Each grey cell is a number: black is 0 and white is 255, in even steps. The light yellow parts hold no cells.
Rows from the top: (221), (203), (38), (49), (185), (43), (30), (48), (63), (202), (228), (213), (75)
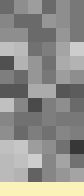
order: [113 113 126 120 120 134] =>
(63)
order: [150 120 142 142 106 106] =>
(38)
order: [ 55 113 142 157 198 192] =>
(228)
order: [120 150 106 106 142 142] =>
(38)
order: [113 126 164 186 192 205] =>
(49)
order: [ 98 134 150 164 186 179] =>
(75)

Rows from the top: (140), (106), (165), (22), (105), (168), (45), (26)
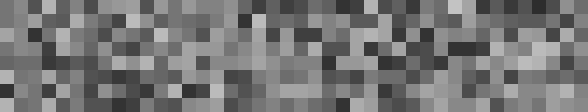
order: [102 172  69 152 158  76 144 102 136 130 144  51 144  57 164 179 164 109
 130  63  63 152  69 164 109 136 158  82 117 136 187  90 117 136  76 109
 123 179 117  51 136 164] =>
(165)
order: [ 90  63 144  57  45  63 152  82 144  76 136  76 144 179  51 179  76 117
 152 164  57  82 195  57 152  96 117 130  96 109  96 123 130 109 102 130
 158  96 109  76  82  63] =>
(140)
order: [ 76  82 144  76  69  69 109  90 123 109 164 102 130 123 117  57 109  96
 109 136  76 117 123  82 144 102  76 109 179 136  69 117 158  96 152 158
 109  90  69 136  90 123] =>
(168)
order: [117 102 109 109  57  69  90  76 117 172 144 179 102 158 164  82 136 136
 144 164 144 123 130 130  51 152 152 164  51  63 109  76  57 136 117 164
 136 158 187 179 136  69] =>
(105)

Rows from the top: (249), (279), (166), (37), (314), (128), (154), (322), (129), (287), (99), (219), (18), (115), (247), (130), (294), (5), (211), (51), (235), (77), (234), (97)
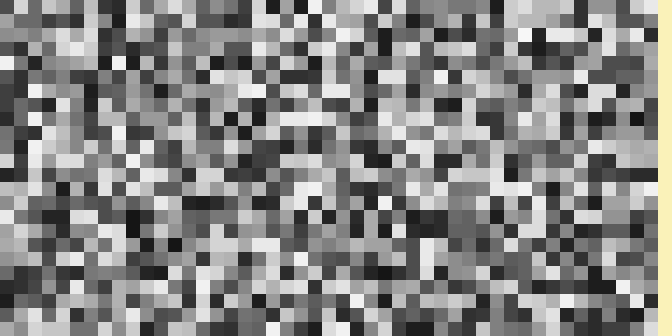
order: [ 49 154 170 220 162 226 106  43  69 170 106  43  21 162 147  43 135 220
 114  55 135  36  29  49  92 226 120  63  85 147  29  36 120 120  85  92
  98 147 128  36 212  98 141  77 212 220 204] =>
(51)
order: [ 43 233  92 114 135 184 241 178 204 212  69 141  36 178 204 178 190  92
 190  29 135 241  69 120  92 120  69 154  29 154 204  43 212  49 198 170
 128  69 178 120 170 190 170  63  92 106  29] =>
(77)
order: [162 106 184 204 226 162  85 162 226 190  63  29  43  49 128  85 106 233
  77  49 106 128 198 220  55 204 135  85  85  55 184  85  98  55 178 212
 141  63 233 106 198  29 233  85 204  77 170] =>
(37)
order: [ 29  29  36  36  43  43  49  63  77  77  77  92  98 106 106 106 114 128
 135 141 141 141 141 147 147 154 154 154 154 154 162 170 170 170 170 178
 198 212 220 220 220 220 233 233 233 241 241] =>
(154)
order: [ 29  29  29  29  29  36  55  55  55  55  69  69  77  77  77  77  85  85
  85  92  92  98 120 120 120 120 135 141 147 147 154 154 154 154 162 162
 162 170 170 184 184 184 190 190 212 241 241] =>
(314)
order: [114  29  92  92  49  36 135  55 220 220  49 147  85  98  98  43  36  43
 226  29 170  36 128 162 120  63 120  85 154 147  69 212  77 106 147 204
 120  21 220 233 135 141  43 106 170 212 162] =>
(294)

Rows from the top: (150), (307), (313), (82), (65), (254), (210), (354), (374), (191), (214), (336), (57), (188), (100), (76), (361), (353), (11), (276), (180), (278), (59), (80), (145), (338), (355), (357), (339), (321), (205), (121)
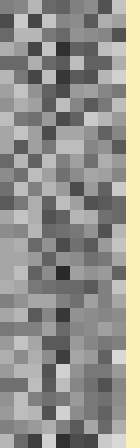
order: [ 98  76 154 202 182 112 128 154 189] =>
(188)
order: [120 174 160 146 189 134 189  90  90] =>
(354)
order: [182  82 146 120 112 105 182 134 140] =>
(361)

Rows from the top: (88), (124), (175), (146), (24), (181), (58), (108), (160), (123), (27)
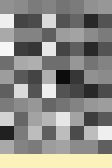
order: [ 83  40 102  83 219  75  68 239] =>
(124)
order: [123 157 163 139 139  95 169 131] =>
(27)
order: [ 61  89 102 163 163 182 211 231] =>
(160)
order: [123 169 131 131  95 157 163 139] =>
(175)
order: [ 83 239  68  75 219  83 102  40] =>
(124)

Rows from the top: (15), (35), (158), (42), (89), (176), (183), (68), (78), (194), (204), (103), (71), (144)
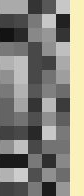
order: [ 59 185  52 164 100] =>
(68)
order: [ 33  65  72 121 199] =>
(35)
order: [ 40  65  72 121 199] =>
(194)
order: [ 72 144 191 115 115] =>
(204)

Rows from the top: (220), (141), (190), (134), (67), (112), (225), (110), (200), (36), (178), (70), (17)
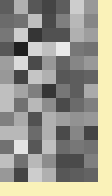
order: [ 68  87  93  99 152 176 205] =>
(17)
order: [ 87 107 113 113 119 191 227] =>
(178)
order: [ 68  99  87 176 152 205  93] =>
(17)
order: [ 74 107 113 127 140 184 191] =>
(110)

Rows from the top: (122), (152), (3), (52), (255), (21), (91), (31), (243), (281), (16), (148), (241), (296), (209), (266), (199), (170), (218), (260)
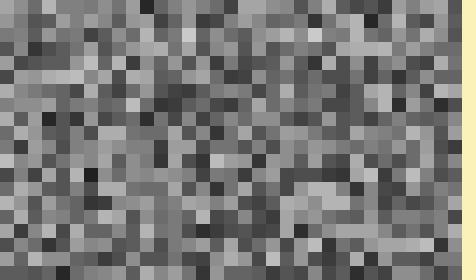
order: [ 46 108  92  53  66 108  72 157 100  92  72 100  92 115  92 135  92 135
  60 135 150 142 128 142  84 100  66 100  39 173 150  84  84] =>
(260)
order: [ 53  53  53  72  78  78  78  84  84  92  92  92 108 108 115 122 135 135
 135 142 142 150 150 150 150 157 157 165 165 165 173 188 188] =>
(148)
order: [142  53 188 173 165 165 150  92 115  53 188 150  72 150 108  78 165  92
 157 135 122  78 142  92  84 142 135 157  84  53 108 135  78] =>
(170)
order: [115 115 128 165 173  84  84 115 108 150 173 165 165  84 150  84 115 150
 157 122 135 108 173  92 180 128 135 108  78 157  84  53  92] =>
(281)
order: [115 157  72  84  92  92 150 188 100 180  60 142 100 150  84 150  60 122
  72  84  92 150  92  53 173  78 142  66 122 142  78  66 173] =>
(255)

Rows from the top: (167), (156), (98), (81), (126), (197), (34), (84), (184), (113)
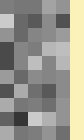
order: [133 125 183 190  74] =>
(81)
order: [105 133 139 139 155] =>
(197)
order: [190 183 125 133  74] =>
(81)
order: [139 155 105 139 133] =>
(197)
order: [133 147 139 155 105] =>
(98)

